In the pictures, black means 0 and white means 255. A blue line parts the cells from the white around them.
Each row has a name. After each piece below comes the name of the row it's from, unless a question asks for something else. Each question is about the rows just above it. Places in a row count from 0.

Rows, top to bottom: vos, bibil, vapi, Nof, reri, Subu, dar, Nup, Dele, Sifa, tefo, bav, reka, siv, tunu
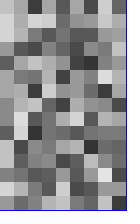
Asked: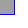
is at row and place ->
vapi, 8
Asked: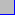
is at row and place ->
bav, 6
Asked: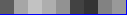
reri

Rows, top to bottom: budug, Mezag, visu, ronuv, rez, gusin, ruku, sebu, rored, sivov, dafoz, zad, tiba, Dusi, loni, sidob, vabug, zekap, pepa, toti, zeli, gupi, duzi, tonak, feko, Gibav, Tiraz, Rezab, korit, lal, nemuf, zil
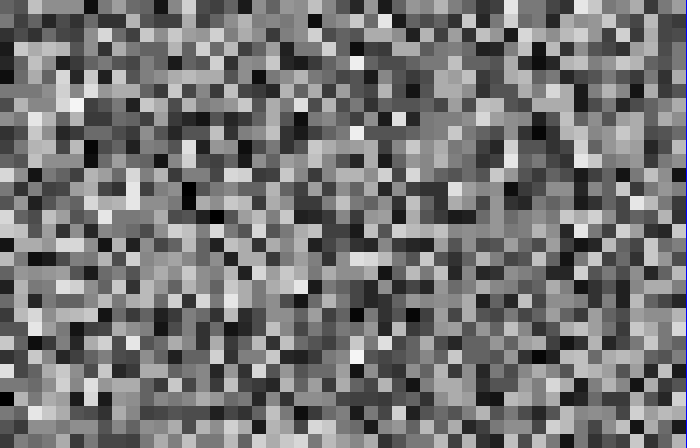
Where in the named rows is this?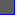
ronuv, 30
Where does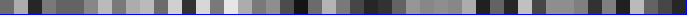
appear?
gupi
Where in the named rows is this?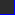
duzi, 17
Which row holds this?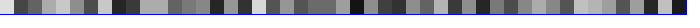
Tiraz
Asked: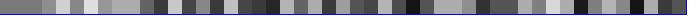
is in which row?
ruku
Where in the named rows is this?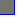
tonak, 43
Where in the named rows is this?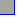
pepa, 12

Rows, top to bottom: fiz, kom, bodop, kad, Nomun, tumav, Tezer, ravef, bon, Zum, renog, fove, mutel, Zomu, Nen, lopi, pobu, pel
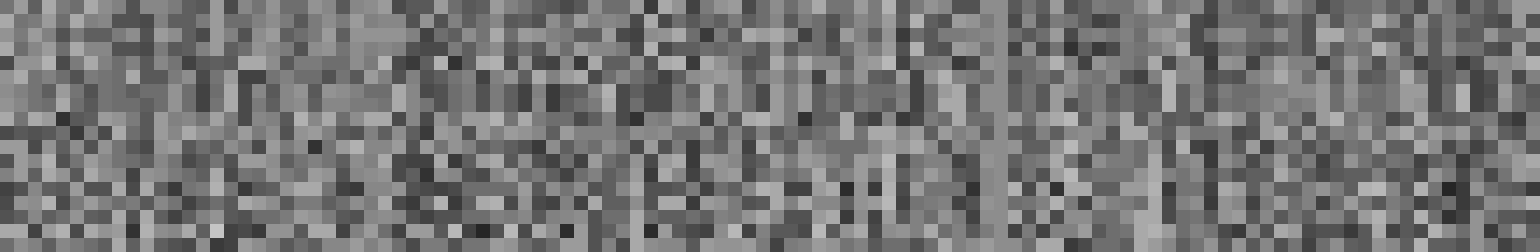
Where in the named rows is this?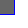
kad, 51
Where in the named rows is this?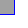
bon, 15

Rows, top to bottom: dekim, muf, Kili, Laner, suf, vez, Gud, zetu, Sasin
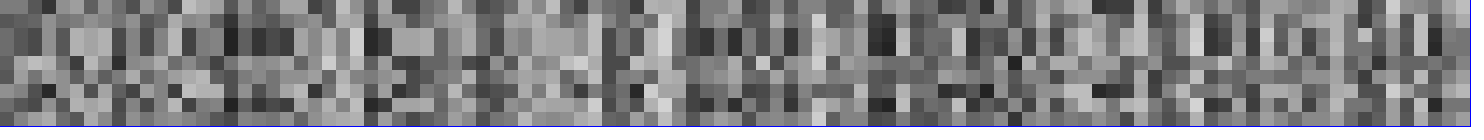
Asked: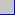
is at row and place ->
suf, 54
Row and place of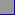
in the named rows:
dekim, 71

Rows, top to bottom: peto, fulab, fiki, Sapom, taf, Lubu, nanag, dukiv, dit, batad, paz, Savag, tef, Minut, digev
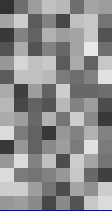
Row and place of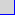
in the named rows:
taf, 1
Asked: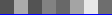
Sapom
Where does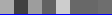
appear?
nanag
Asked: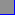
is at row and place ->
Minut, 6

